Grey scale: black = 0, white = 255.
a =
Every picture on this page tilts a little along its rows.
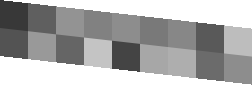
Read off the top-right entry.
189
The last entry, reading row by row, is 141
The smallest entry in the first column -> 56
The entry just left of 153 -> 83
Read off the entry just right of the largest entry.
68

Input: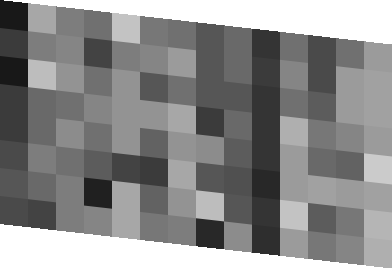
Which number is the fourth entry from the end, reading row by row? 155
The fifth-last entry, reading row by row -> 46
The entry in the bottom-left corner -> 74
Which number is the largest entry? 203
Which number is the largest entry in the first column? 86
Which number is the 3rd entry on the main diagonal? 147
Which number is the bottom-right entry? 175
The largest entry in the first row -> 195
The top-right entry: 155
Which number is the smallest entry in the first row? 24
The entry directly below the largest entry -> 161
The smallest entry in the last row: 40
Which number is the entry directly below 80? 86
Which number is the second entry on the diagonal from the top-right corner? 155
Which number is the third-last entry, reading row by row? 119
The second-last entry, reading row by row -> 133
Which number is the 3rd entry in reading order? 125

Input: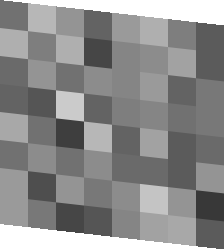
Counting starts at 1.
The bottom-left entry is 154
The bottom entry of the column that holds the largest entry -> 70
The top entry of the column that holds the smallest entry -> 91
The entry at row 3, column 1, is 106
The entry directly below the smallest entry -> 91
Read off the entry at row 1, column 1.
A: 113
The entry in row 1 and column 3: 148
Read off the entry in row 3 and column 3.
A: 113
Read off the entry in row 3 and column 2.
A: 148
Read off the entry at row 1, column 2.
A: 183
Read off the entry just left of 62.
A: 113
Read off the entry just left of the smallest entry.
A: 148
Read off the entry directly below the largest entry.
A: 62
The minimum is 56
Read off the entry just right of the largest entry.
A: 99

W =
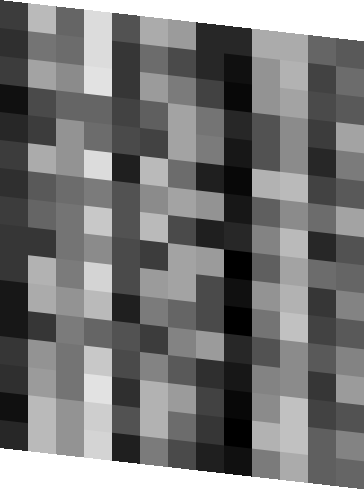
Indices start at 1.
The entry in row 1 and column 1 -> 60
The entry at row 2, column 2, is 116
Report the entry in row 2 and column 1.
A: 47
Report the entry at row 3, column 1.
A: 60
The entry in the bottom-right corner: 101
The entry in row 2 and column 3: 108
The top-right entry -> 89
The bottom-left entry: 39
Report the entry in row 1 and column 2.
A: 186
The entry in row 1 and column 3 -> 101

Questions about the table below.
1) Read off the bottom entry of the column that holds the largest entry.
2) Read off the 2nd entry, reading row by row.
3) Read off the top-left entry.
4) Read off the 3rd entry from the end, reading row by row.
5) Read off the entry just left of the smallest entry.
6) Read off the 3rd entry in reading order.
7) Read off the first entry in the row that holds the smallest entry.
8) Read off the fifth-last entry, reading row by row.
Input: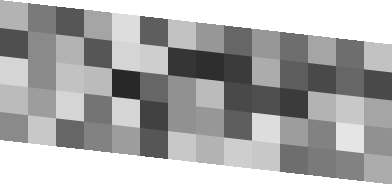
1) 130
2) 122
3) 179
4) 122
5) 187
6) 86
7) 213
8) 200
